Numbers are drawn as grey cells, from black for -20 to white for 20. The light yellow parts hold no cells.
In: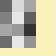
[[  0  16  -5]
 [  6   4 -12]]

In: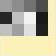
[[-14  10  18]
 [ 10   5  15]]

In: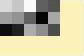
[[  5   3  -5]
 [-18 -15   7]]

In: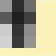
[[ -6 -15 -10]
 [ 12 -12   2]]

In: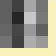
[[ -5 -14  11]
 [ -4  -9   4]]

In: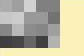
[[11 12  4]
 [ 1  9  2]]

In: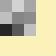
[[ 10   1   2]
 [-14  -6  10]]
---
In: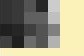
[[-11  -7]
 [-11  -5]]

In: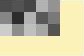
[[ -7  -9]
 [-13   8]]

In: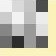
[[14 11]
 [18 10]]

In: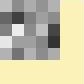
[[  2   7]
 [-10   0]]

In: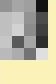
[[ 6  5]
 [11  3]]

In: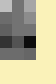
[[-2  6]
 [-2  2]]
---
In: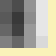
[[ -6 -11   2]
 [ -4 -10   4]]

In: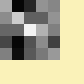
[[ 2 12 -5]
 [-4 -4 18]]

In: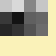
[[-11 -17  -5]
 [-14 -12  -7]]

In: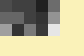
[[ -4  -4 -10]
 [  5 -12  -1]]

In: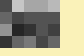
[[ -4  -9  -7]
 [  3 -14 -12]]

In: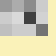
[[ 12  14 -10]
 [ 10  12  12]]
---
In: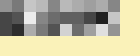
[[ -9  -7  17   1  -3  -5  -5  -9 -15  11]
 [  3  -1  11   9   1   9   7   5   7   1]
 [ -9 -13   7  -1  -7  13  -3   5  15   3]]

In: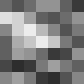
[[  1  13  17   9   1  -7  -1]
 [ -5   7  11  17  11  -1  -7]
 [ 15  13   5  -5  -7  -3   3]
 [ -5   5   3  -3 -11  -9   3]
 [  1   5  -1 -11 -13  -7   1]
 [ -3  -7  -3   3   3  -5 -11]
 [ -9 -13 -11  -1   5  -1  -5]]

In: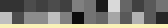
[[ 10  -8   2   2  10   0 -18  -2  -4   6  -6   8  -6 -14]
 [-12 -12  -8 -10  -8 -10   0  -2 -16  14  -4 -10  -6  -2]]

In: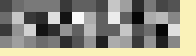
[[-11   3  13 -17 -13   3  -5   9  -5  -5  11  -7  -3 -19  15]
 [  1   5   1  -3  -1 -13  -7   3 -15   7   5 -11   3 -15   1]
 [ -9  -3  -1  -1  -1 -11  -5  -5  -9  11   5 -13  -1  -9  -7]
 [ -3  11 -11 -13  15 -17  19   7  -5  17  -5 -19   7   9   1]]

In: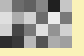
[[ 15   7  13  -3  17  -1]
 [-13 -11   9  -7   7   5]
 [ 13  -9  -1  15   3  13]
 [  9  -3  -5   1 -15  11]]

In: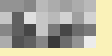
[[ 11  -5  15  11   9  13   5  13]
 [  3   3   1   9   7   5   7   9]
 [  7  -7  -5   1 -11  -3   3  17]
 [  1  -5  -9  11  -1  -9  -3  -1]]

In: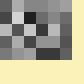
[[  9  -7  11 -11   9  -5]
 [ -1   3   5 -11 -11  -5]
 [ -5   7   1   1   3   5]
 [ -5   7  -9   3   3  -7]
 [ -9  13 -15  -3   1  -3]]
